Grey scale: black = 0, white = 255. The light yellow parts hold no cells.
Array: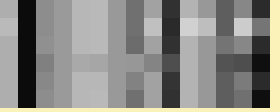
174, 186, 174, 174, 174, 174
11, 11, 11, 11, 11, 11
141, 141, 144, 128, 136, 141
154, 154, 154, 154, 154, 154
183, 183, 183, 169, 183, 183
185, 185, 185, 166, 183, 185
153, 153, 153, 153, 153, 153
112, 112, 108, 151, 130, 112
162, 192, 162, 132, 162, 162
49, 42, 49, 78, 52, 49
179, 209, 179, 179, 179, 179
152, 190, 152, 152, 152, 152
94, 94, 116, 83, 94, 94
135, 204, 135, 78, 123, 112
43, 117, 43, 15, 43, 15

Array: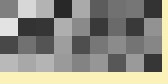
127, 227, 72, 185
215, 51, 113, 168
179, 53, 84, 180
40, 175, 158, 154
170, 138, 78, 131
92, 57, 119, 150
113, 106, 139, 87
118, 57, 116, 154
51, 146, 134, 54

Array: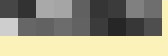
70, 206
50, 102
169, 98
165, 108
96, 98
53, 59
59, 38
128, 55
110, 78

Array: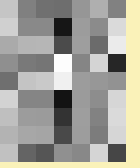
197, 208, 170, 143, 111, 211, 191, 179, 193
128, 137, 181, 121, 196, 133, 156, 167, 100
112, 137, 182, 117, 201, 133, 155, 165, 85
110, 22, 75, 253, 240, 19, 51, 73, 144
150, 156, 158, 133, 156, 155, 158, 157, 136
175, 139, 107, 212, 151, 141, 130, 124, 213
129, 218, 235, 38, 146, 214, 218, 214, 70

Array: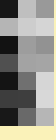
23, 181, 18, 80, 20, 61, 24
191, 205, 157, 163, 112, 62, 105
153, 213, 146, 165, 214, 216, 182

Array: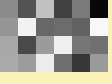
139, 149, 168, 170
83, 242, 73, 156
193, 103, 155, 236
65, 108, 240, 110
122, 98, 118, 55
8, 248, 112, 154

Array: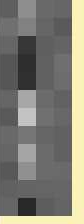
95, 112, 102, 86, 86, 101, 90, 105, 101, 88, 97, 102
142, 129, 55, 46, 48, 167, 194, 118, 165, 144, 100, 40
105, 101, 95, 97, 97, 107, 112, 101, 107, 107, 101, 93
102, 90, 100, 111, 109, 98, 103, 97, 97, 106, 102, 100

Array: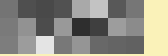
116, 122, 125
79, 146, 156
73, 76, 228
81, 153, 120
169, 46, 149
195, 63, 104
88, 157, 100
118, 139, 97
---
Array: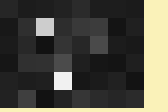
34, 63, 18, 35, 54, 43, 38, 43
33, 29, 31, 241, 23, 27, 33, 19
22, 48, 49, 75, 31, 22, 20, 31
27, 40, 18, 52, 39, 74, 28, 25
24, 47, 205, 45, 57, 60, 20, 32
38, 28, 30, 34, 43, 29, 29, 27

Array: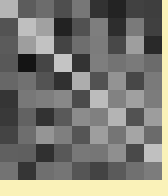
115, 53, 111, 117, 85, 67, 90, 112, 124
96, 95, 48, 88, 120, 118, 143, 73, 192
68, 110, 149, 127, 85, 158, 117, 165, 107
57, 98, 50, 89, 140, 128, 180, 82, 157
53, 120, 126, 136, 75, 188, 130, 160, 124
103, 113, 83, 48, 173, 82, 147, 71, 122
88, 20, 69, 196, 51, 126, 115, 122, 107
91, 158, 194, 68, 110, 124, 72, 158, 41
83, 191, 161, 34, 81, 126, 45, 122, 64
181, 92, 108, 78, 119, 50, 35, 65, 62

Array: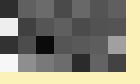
247, 142, 121, 108, 43, 99, 66
50, 76, 10, 85, 89, 93, 160
238, 64, 85, 95, 75, 82, 84
46, 96, 107, 74, 104, 84, 95

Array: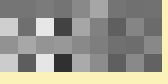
204, 93, 230, 48, 170, 140, 95, 137, 98
146, 167, 148, 152, 137, 126, 112, 109, 136
207, 111, 231, 66, 166, 129, 95, 133, 107
117, 117, 123, 116, 137, 166, 116, 112, 113

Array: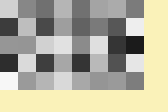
247, 154, 181, 217, 168, 149, 154, 125
45, 218, 62, 167, 52, 185, 82, 230
150, 149, 209, 225, 139, 223, 53, 27
60, 190, 73, 158, 98, 122, 87, 238
209, 135, 112, 181, 113, 164, 171, 123

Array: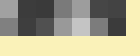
128, 62, 80, 153, 196, 124, 59
161, 60, 58, 122, 157, 70, 67

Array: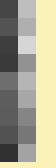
49, 163
82, 119
92, 133
93, 167
110, 181
58, 146
62, 213
83, 175
69, 190
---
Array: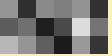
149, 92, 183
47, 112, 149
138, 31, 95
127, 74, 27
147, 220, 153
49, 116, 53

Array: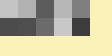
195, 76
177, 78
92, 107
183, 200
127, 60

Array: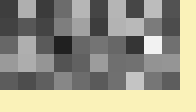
62, 66, 103, 154, 92
175, 87, 175, 173, 77
59, 68, 90, 149, 95
108, 126, 32, 83, 135
182, 162, 103, 97, 108
69, 61, 116, 156, 90
181, 179, 103, 111, 112
70, 185, 53, 113, 196
188, 123, 242, 147, 118
82, 76, 112, 149, 93

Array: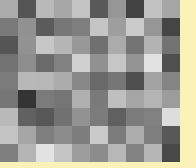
171, 122, 85, 114, 123, 118, 185, 195, 127
85, 145, 146, 141, 184, 52, 97, 165, 181
185, 91, 199, 107, 183, 123, 87, 126, 226
167, 119, 181, 129, 172, 117, 113, 140, 197
195, 126, 152, 208, 136, 176, 146, 125, 157
89, 197, 112, 145, 105, 122, 123, 202, 140
150, 158, 171, 198, 118, 191, 96, 124, 183
67, 203, 116, 147, 79, 165, 124, 173, 131
194, 150, 179, 226, 163, 180, 129, 126, 182
166, 69, 115, 80, 132, 156, 221, 88, 72

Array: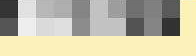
53, 85
225, 238
183, 218
174, 222
132, 140
194, 194
157, 194
111, 83
128, 132
90, 50

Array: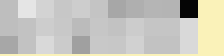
190, 190, 167
229, 194, 194
211, 205, 217
199, 200, 203
205, 187, 160
196, 198, 200
167, 194, 199
175, 204, 209
181, 197, 194
180, 197, 194
5, 217, 217

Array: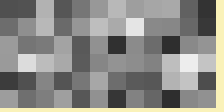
80, 109, 155, 154, 60, 157
82, 143, 117, 220, 80, 111
178, 184, 122, 188, 133, 126
86, 106, 163, 169, 84, 159
118, 150, 89, 91, 119, 87
152, 190, 145, 134, 167, 145
184, 170, 48, 147, 109, 54
158, 229, 139, 141, 90, 130
166, 137, 108, 130, 87, 102
169, 135, 46, 190, 179, 46
97, 104, 137, 237, 195, 136
51, 56, 148, 196, 77, 145
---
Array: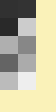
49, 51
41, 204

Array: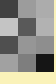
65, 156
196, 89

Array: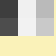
62, 240
77, 242

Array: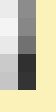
235, 140
244, 135

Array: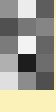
146, 236
80, 119

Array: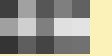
62, 161
160, 207

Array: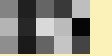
131, 32
180, 39
